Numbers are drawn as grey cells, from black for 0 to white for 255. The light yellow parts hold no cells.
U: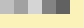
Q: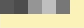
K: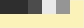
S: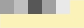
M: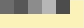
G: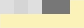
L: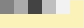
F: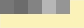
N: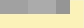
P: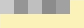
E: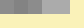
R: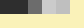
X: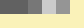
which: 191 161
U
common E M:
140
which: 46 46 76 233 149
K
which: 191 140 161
P

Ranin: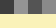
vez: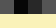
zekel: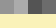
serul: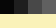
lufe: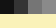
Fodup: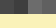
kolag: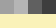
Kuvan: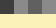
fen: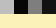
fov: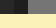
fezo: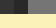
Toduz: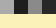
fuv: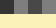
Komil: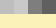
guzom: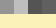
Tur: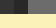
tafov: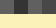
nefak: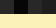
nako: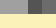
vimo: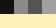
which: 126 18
fen
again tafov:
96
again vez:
84
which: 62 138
Kuvan
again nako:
160

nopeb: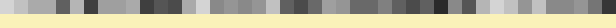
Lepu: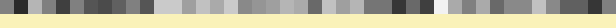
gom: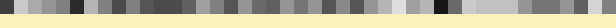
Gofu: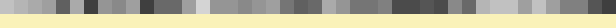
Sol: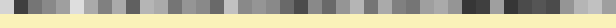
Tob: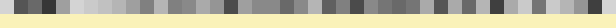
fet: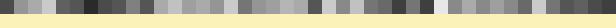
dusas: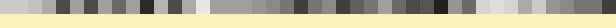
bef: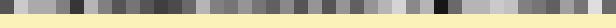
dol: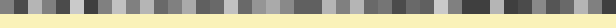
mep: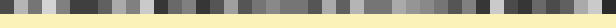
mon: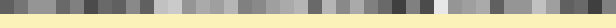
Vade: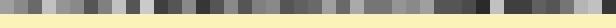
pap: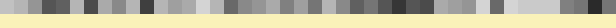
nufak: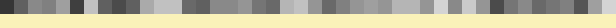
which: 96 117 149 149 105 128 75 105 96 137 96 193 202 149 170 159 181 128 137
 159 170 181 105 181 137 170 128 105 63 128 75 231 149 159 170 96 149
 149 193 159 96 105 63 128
mon
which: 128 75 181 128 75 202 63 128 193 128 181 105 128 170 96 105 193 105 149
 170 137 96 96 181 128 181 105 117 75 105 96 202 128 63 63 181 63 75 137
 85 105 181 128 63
dol
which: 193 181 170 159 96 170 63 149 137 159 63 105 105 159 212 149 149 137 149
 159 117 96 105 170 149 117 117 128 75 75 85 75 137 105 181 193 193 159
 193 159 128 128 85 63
Gofu
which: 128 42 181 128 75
gom
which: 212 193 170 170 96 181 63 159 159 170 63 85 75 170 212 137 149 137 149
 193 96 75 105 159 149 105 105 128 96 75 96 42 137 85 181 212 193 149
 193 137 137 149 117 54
nopeb
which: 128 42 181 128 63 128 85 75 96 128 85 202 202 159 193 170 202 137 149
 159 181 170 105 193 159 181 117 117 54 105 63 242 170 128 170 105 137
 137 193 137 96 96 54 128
Lepu
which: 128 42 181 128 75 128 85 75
gom

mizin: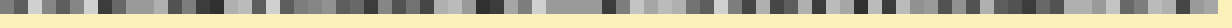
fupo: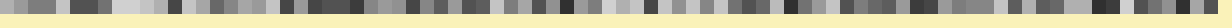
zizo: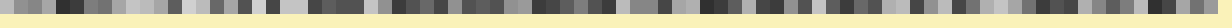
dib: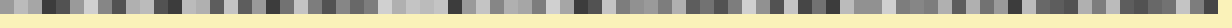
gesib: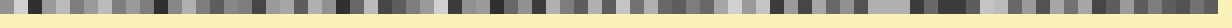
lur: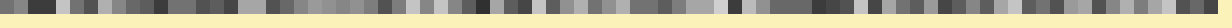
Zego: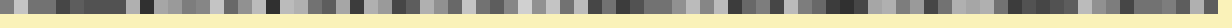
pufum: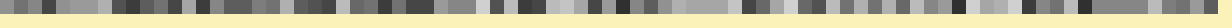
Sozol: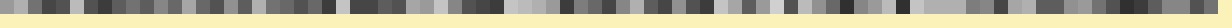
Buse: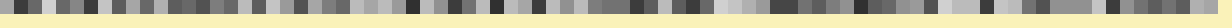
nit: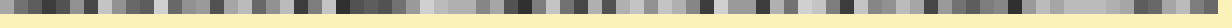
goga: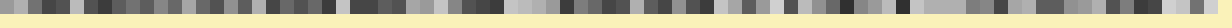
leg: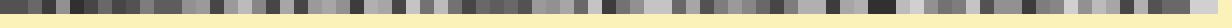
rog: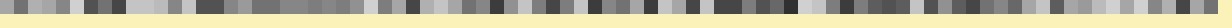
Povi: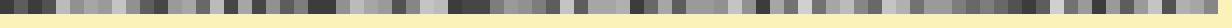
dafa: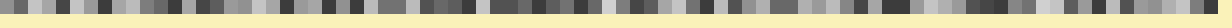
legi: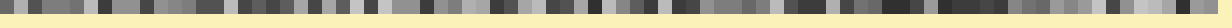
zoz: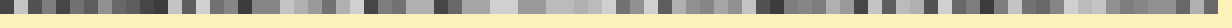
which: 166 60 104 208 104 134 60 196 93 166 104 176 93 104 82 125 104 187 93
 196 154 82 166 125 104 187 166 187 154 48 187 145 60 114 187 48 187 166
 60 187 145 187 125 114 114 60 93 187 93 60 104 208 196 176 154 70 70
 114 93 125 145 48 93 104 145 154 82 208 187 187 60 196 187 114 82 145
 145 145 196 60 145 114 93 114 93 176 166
Buse
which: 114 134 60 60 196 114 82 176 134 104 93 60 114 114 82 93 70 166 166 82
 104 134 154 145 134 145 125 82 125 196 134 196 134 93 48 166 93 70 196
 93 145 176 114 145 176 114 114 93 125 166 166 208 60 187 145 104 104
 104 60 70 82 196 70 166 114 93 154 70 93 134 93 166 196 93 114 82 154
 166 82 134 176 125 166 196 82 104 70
lur
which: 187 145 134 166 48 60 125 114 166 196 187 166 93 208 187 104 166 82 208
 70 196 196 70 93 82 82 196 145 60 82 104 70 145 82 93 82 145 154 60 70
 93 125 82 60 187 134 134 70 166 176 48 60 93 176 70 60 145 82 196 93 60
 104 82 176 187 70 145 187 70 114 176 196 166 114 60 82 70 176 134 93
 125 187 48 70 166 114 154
zizo
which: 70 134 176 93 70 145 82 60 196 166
Sozol

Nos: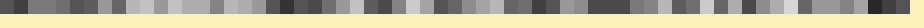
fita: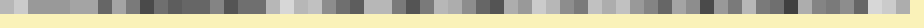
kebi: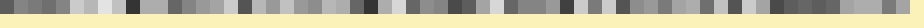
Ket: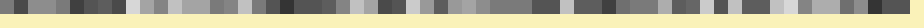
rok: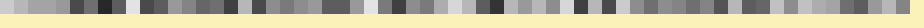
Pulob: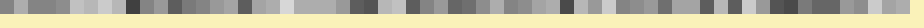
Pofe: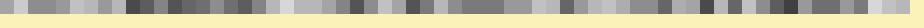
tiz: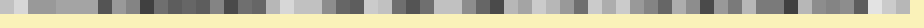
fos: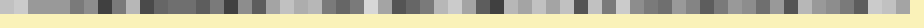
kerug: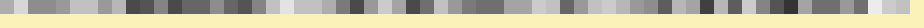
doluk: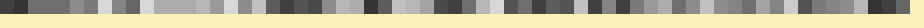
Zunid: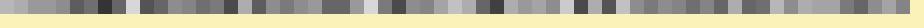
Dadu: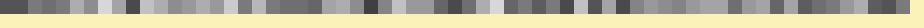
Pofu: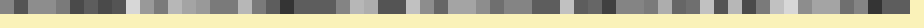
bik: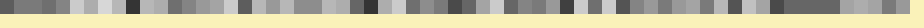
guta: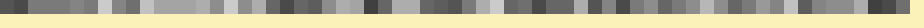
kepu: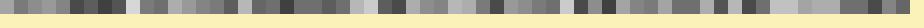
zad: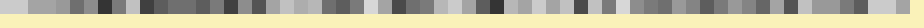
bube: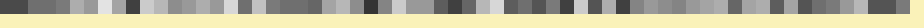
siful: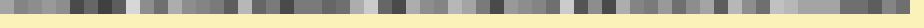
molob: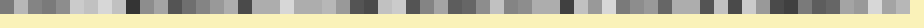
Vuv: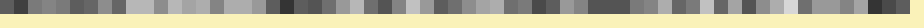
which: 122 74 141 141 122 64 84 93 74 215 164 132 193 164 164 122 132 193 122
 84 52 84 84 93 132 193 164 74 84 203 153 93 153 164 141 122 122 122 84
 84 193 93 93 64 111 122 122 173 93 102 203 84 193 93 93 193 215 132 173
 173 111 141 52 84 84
Ket
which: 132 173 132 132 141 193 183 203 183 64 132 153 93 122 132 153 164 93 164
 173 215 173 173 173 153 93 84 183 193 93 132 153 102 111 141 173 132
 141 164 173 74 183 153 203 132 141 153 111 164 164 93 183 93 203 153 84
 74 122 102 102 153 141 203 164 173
Pulob
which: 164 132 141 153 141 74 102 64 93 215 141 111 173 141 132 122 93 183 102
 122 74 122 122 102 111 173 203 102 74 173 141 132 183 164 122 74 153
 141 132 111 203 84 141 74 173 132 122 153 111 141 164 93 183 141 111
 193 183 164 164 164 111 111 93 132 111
siful

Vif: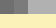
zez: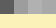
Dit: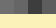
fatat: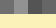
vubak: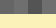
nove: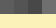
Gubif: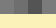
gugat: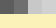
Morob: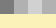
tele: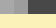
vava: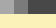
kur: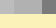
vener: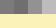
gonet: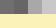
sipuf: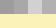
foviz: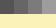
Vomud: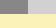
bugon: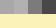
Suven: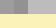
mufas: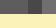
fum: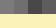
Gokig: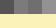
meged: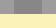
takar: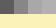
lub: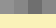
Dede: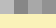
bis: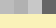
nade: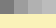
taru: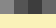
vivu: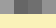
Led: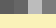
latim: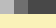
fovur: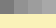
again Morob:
177
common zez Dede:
168
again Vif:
177
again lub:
135
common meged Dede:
135

